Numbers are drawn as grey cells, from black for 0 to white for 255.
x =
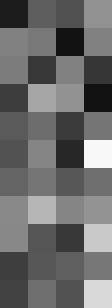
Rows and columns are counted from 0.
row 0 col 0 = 28
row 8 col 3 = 201
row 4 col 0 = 90
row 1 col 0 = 129
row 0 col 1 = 94
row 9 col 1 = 87
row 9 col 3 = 119
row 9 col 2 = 95
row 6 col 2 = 87
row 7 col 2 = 133
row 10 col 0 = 65
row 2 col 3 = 54

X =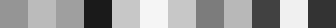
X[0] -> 149
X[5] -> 245

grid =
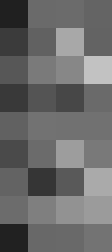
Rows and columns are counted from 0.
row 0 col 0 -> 32
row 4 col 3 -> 113
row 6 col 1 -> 53
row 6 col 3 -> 170
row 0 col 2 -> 107
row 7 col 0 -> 108
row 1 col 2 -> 168
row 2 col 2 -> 135
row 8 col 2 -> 105
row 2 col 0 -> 87
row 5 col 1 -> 107

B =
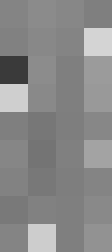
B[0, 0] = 132
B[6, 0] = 130
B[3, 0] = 207
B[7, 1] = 129
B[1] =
[129, 136, 132, 212]
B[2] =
[58, 140, 127, 155]
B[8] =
[132, 205, 127, 146]
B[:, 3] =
[127, 212, 155, 153, 135, 163, 132, 137, 146]

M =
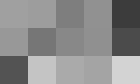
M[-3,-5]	160
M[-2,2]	136
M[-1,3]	164
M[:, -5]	[160, 152, 83]

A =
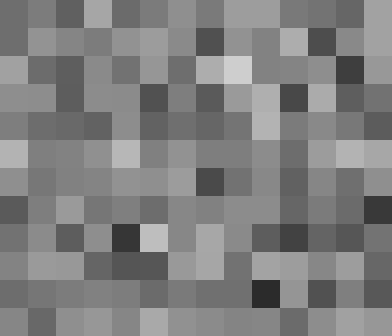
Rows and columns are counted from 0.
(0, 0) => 110
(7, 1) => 126
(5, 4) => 183
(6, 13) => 143
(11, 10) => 107
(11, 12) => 161
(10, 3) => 129
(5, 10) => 109
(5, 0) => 179
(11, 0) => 134
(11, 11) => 141
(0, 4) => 107
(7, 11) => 123
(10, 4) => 125
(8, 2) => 93
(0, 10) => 121
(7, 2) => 154
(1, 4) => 146
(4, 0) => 126
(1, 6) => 138
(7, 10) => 102
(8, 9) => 93
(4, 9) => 179
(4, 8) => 116
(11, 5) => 169
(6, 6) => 156
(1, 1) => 147
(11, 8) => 132
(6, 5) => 143
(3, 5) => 81
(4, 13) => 92
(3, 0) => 142
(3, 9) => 175
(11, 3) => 151
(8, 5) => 190
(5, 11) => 156
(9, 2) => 152

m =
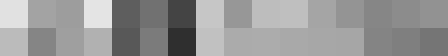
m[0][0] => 225
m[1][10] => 169
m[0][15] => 146
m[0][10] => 191
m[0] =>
[225, 163, 157, 228, 94, 113, 68, 198, 151, 189, 191, 165, 148, 134, 140, 146]
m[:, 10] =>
[191, 169]
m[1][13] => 132
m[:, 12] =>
[148, 166]
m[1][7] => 193

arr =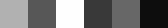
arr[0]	177
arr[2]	254
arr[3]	57

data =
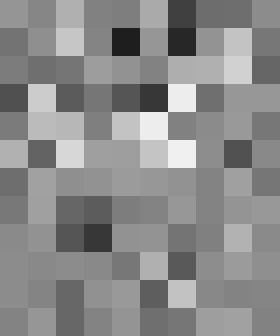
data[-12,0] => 149
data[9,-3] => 141
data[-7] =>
[177, 99, 215, 159, 158, 196, 240, 141, 81, 137]
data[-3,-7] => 137
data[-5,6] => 151
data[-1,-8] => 103
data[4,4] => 195
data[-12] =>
[149, 134, 176, 129, 126, 170, 64, 109, 110, 140]
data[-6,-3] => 131
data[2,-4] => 174
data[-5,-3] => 131
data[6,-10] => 110
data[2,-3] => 176
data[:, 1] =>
[134, 143, 111, 204, 187, 99, 161, 160, 146, 137, 132, 150]
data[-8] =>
[123, 187, 183, 127, 195, 237, 129, 139, 153, 119]
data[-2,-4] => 194
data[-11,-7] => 132
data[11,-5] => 111
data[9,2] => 140
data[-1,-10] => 131
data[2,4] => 146
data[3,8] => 151
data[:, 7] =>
[109, 147, 176, 111, 139, 141, 131, 131, 128, 141, 136, 158]

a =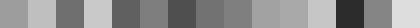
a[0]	157
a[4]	96
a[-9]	79
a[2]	110

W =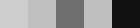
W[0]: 205
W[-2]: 191
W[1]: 192
